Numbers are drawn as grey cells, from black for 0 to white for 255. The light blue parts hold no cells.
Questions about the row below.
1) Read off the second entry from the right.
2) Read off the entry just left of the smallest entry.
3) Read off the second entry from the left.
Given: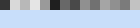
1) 123
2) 154
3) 217

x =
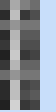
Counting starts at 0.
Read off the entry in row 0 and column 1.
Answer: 169
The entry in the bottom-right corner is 67
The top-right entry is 109
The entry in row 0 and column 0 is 90
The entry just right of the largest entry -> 55
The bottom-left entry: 33
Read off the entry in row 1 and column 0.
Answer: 43
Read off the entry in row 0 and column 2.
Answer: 128
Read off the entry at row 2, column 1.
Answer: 148
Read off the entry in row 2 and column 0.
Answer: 109
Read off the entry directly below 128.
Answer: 55

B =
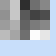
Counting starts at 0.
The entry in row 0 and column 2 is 46
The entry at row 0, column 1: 199
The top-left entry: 156
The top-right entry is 135
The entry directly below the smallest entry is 89
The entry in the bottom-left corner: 187

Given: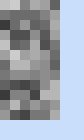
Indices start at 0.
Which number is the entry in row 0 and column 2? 130
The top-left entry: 194
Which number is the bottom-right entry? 171
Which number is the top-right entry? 98
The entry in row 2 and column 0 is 58
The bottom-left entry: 151
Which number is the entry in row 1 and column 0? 119
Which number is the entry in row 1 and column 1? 108
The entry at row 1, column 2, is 108
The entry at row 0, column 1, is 204
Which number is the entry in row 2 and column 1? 108

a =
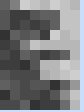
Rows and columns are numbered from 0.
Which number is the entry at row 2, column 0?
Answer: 85
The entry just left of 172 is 73
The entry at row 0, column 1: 127
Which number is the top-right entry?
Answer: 183
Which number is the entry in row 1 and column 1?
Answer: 61
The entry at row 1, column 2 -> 61
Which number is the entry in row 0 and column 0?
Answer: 96
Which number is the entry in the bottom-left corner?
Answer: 73
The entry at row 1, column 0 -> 85
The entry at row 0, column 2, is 206

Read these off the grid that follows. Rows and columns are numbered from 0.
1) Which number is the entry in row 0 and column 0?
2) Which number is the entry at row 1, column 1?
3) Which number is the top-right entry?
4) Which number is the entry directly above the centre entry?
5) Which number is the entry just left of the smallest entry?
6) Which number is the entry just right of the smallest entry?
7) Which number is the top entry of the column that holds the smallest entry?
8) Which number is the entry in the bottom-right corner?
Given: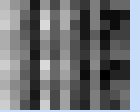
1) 185
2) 173
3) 104
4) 137
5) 114
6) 35
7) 54
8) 104

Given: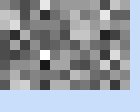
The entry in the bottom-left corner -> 87
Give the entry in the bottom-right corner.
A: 165
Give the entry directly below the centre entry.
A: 165
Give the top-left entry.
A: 142
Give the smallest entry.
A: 23
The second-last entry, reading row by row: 56
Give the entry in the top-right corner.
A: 165
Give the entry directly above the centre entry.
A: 76
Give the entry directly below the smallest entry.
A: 120
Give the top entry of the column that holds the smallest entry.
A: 231
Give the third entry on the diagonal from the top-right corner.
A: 177
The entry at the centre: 120
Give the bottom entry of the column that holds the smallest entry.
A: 56
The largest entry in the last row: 208
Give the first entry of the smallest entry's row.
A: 87
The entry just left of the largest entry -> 120
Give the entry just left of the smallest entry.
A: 154
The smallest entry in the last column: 97
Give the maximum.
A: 255
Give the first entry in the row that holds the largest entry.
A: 76
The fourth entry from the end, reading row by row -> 87
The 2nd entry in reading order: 109
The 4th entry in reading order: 109
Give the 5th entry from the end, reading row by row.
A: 120
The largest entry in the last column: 187
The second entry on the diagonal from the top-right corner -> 97
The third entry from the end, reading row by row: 177

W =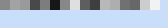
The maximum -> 242
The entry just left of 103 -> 113
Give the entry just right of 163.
154
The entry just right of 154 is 73

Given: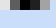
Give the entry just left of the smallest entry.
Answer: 94
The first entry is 228
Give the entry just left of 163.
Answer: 32

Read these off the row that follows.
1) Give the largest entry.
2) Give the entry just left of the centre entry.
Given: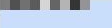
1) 213
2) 91
